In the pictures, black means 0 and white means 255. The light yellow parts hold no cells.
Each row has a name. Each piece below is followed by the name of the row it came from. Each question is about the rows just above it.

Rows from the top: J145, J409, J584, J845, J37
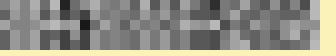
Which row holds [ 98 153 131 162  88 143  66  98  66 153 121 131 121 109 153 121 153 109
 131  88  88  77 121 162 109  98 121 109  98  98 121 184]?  J409
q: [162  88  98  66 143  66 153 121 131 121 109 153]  J845
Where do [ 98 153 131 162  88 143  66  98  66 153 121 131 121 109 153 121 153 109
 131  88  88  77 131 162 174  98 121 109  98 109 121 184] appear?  J37

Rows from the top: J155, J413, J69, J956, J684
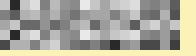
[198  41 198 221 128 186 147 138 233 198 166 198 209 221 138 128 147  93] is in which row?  J155
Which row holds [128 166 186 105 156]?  J69
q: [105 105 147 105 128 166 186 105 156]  J69
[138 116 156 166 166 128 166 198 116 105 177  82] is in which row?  J413
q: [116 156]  J413

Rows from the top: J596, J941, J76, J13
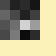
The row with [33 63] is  J941
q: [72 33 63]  J941
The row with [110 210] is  J76
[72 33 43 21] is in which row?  J596
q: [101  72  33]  J941

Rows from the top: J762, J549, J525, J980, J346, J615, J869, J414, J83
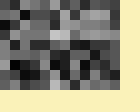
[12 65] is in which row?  J869
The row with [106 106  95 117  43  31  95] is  J615
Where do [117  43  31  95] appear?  J615
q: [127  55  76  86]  J83
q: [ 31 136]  J869

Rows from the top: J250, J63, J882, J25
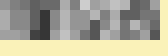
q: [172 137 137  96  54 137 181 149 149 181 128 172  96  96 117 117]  J63
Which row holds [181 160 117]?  J25
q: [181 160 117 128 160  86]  J25

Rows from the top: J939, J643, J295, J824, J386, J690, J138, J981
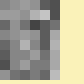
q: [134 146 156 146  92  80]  J939
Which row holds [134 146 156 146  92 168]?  J824

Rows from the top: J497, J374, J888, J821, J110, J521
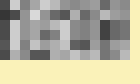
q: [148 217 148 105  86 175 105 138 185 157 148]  J374
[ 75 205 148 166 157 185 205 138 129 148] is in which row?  J888
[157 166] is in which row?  J110
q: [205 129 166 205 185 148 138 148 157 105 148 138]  J497
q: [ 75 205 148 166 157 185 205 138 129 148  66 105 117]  J888
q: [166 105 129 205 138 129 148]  J821

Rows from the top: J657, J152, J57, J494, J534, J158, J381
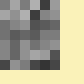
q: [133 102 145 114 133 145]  J534
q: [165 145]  J152
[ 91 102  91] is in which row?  J494
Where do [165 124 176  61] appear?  J657

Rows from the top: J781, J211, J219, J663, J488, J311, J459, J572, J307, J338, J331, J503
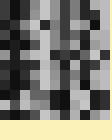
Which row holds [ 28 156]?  J488
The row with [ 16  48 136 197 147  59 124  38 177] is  J781
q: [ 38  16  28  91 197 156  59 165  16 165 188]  J307
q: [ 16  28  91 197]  J307
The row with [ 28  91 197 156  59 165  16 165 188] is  J307
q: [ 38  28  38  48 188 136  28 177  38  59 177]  J459

